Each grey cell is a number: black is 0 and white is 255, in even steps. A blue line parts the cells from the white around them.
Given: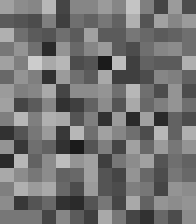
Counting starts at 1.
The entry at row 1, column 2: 140
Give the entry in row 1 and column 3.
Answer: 134
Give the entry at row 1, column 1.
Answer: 161
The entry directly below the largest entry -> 127
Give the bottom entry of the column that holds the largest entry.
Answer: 119
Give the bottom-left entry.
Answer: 119
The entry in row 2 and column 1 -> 91
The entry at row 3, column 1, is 176
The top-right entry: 76
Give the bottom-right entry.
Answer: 140
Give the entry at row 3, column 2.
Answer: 111
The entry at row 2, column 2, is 84
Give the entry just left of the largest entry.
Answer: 127
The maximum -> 204
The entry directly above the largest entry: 111

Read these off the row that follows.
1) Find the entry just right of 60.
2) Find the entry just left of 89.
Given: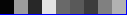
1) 128
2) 105

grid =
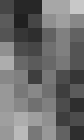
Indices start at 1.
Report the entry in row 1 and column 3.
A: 39
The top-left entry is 70
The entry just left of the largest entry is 167
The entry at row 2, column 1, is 91
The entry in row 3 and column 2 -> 54
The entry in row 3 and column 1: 84
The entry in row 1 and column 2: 39
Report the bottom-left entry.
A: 152
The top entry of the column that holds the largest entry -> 200
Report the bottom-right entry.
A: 46
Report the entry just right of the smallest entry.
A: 70

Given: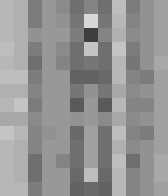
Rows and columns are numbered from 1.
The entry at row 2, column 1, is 183
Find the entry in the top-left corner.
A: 183
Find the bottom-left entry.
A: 183
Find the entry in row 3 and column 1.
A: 183
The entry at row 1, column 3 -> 124
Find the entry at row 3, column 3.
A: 146
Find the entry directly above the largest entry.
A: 132
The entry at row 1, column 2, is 176
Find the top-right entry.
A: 160
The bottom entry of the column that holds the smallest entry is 105
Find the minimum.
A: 62
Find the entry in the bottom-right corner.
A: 160
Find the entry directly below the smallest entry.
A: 196
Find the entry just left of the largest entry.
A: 118
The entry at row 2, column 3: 124
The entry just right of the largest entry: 118
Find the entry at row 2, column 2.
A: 176
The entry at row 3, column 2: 176
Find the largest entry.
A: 216
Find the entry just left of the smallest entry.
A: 124

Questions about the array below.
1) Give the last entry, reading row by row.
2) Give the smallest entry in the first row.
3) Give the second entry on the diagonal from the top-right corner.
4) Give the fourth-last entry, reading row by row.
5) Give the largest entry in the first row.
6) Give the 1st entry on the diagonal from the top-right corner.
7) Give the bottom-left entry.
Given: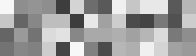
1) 154
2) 61
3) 81
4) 240
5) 247
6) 182
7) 115
